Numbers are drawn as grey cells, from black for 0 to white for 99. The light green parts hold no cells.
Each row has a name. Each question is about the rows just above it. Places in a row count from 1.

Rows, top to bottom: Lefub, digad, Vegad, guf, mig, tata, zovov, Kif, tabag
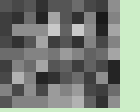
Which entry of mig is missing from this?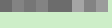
[38]
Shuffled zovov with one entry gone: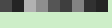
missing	[42]
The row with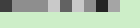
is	Vegad
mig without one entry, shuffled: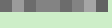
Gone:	[46]

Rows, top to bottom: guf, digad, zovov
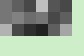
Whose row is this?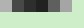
zovov
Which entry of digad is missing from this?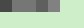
[42]
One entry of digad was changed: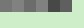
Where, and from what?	4, [46]
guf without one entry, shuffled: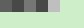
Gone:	[33]
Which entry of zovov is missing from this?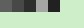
[69]
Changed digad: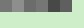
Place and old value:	2, [50]
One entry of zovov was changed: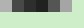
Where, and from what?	5, [37]

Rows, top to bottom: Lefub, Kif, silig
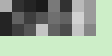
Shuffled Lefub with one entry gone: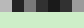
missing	[68]
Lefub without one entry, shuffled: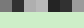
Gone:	[10]
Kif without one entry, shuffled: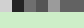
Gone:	[24]
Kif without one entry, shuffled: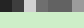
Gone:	[33]
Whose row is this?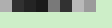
Lefub
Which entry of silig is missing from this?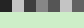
[29]
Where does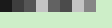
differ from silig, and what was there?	1, [14]

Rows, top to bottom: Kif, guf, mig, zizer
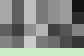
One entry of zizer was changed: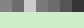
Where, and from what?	6, [29]
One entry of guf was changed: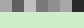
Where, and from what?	6, [60]
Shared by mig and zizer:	[51]

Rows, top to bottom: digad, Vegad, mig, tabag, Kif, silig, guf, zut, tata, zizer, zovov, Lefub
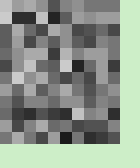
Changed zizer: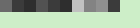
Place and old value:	10, [18]
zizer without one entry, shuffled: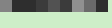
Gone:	[75]
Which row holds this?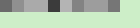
Kif
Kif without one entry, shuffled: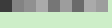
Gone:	[70]
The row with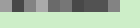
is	zovov

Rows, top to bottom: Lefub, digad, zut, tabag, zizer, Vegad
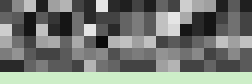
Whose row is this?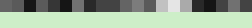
digad
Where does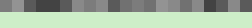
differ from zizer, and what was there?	10, [31]
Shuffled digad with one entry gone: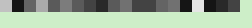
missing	[21]
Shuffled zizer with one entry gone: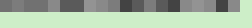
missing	[31]
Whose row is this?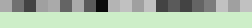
tabag
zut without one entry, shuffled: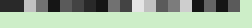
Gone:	[84]

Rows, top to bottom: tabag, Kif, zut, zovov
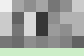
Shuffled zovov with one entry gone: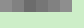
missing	[38]
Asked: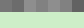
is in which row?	zovov
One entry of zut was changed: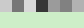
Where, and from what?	6, [55]
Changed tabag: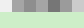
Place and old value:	6, [55]
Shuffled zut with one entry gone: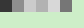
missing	[60]
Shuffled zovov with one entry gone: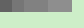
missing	[42]

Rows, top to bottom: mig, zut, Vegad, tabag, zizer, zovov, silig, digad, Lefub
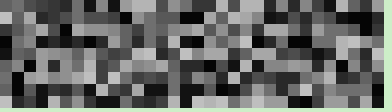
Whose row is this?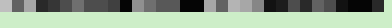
zut
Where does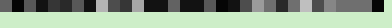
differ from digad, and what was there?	15, [43]
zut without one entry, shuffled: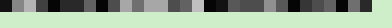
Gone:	[11]
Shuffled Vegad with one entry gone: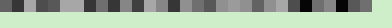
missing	[48]
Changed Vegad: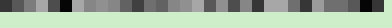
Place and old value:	8, [56]
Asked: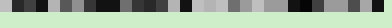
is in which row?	Lefub

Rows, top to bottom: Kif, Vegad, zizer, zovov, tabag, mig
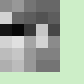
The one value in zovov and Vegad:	[82]
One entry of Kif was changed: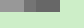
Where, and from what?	1, [54]
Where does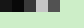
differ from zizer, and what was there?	5, [27]
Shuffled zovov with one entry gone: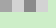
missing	[87]

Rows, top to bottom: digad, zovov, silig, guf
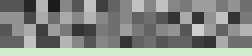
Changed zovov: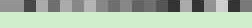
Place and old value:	19, [75]
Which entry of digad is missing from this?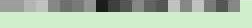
[15]
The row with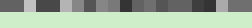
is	guf
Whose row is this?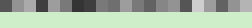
silig

